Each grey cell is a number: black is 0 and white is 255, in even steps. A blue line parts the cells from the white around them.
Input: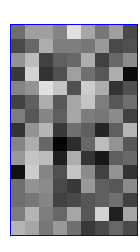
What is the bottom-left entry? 181
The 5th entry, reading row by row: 224
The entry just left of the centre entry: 57
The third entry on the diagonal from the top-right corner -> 65
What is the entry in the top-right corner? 73
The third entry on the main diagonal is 65
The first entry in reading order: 111
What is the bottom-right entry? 73
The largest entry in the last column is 181
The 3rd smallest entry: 18
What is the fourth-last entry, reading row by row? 57
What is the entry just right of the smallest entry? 44
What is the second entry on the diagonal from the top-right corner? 73
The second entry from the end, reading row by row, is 103
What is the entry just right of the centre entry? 95
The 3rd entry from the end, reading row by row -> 73
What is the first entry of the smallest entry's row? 133
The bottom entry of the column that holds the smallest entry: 153
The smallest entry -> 5
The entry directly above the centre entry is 166
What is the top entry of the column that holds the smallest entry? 133
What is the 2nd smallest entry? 11
